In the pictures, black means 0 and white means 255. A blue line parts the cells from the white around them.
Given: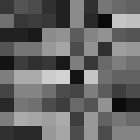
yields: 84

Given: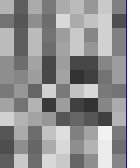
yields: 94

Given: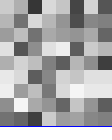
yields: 175

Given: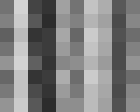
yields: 211

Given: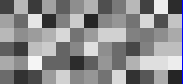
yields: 184

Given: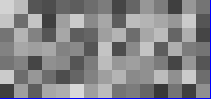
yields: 188

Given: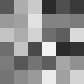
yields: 173
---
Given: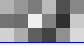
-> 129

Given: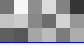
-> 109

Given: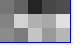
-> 176

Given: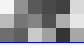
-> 81

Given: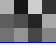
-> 78

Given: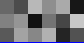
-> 116

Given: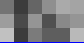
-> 80

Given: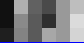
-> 46
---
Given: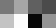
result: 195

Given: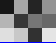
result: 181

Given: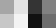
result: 199

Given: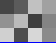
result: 146

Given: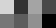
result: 119

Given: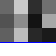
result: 82

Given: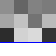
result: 165
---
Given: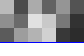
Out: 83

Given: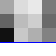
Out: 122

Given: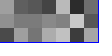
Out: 110

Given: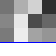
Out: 47

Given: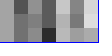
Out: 214

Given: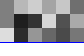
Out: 111

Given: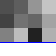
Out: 196
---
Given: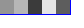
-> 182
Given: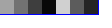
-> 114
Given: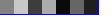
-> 200
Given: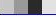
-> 153
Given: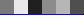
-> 233
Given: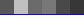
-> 192
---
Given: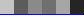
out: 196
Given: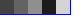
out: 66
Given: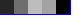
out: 38
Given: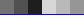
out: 113
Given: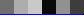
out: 111
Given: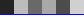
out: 36
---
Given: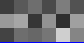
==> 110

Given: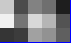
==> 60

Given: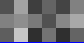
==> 198

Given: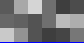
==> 147

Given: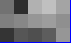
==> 86

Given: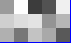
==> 119

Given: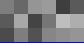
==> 126
